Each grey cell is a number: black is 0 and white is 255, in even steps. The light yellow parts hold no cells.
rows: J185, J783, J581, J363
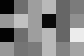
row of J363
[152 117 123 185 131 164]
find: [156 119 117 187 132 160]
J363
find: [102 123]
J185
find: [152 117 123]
J363
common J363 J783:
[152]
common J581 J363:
[185]

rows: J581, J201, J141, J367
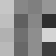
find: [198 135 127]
J581
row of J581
[198 135 127 150]
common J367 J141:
[142]
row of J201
[191  96 135  46]
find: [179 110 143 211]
J141

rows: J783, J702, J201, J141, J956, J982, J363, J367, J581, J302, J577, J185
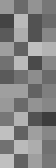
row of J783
[153 106 147 119]
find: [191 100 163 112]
J185
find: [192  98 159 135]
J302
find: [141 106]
J982
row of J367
[153 106 147 135]
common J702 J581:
[82]
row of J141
[159  98 192 179]

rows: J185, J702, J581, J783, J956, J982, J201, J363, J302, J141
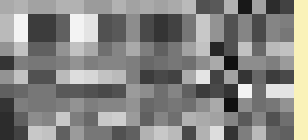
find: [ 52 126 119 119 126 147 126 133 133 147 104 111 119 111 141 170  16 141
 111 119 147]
J363
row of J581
[186 243  60  60  96 243 228  81  89 141  73  52  66 119 200 147  81 133
  73 133 119]

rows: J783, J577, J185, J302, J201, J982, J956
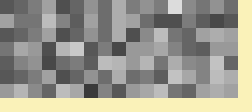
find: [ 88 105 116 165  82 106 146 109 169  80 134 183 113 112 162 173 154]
J185
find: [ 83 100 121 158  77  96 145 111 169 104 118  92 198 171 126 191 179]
J982
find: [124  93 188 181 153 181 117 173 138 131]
J201
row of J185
[ 87 101 124 161  79 101 146 109 173  79 138 188 117 101 161 173 161]
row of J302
[117 167 153  79 181 201  87 124  72 153 153 167 131 101  93 153 153]
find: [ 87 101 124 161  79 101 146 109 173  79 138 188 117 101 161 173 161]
J185

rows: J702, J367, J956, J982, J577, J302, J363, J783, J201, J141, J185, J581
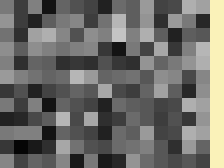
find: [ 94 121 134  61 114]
J367
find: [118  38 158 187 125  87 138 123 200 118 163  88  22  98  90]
J956
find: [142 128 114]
J982
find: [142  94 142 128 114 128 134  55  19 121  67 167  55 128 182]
J982
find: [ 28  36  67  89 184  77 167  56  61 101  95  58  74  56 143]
J201
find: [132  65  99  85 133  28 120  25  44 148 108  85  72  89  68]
J581

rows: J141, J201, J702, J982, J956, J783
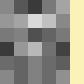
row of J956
[107 100 129 107  94]
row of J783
[136 100 129 107 144]
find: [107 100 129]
J956
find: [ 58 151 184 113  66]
J982
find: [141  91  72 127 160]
J141

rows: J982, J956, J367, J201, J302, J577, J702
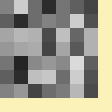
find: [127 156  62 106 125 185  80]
J702
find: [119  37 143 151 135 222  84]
J302
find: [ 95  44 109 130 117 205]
J956
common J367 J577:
[191]
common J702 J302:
[151]
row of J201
[151 165 171  68 165  89 177]

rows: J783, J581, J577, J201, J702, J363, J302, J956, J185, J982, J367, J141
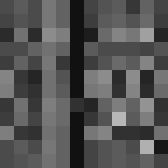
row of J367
[ 75  91  75 119  98  17  68  83  91  75 176  23]
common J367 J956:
[98]
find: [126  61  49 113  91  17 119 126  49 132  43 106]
J302
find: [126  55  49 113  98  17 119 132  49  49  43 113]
J982
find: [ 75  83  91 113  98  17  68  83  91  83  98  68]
J141

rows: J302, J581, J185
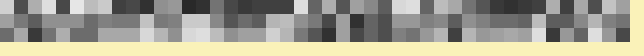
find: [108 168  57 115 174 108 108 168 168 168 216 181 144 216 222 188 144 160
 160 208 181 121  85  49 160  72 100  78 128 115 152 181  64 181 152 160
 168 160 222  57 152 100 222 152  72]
J185
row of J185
[108 168  57 115 174 108 108 168 168 168 216 181 144 216 222 188 144 160
 160 208 181 121  85  49 160  72 100  78 128 115 152 181  64 181 152 160
 168 160 222  57 152 100 222 152  72]
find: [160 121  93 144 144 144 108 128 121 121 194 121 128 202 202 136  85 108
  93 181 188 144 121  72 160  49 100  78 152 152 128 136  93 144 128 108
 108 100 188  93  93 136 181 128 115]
J581
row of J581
[160 121  93 144 144 144 108 128 121 121 194 121 128 202 202 136  85 108
  93 181 188 144 121  72 160  49 100  78 152 152 128 136  93 144 128 108
 108 100 188  93  93 136 181 128 115]
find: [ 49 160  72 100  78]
J185

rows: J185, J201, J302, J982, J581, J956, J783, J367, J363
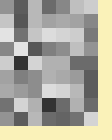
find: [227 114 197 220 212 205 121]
J302
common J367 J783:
[212]
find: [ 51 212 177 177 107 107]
J581

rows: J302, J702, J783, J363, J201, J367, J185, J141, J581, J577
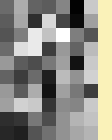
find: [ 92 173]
J185
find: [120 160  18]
J201
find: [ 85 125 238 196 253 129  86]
J783
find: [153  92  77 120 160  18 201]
J201
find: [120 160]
J201

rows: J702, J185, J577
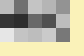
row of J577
[230 196 189 202 120]
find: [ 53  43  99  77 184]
J185
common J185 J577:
[189]
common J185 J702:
[189]
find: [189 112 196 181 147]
J702
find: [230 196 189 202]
J577
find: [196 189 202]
J577

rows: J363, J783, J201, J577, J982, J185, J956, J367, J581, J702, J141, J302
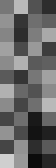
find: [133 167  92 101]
J982
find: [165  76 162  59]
J577
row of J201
[133  45 125 169]
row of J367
[139  69 111 185]

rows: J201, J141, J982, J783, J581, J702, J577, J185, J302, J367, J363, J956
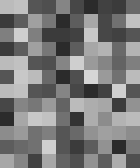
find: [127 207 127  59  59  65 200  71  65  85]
J982
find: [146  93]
J956
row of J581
[187 193  85  79 133 207 154 133  99 127]

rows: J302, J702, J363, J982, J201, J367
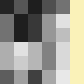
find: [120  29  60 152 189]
J363
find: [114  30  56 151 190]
J363
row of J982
[174 225 182 129 217]
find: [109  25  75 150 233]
J702
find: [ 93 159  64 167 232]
J367

